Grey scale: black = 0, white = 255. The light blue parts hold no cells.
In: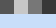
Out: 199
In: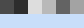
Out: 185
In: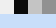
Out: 10
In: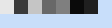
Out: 127
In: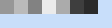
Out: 171
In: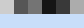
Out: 21
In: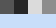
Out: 38
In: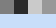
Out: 42
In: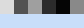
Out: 43
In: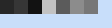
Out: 91
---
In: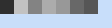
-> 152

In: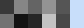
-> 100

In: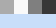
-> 249

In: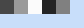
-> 251

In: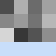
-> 175

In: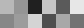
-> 197

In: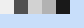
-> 210
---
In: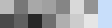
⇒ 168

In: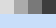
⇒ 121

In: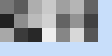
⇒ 174

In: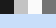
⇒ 250

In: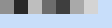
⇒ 190

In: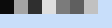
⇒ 47

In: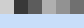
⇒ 92

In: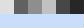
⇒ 142

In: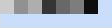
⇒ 174
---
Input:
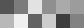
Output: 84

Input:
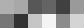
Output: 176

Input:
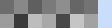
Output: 109

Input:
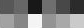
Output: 87

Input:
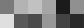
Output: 122

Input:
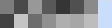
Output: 125

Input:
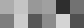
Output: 173

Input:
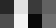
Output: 39
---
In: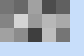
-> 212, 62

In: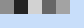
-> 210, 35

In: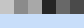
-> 197, 37

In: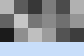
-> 198, 27

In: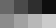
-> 203, 14

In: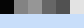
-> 227, 5

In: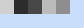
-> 208, 44

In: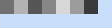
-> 216, 58

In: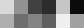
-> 240, 11
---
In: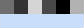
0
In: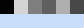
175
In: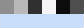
12
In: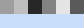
229
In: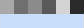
212
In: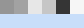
53
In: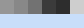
45
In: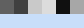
16
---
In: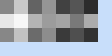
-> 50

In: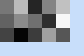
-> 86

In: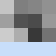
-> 115

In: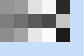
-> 27

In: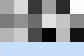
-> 19

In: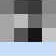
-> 195

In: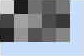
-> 133

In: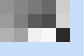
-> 42
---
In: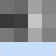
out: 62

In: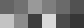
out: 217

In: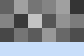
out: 85

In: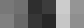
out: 39

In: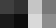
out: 13

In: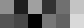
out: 119

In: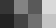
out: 68
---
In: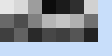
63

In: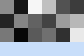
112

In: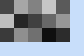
112

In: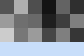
70

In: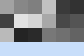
120

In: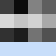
29
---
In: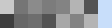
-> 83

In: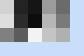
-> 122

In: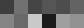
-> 99

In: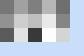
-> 133

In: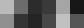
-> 23

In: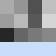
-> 213
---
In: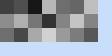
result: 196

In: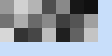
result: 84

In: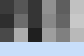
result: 101

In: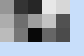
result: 195

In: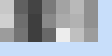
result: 178

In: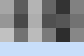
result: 86
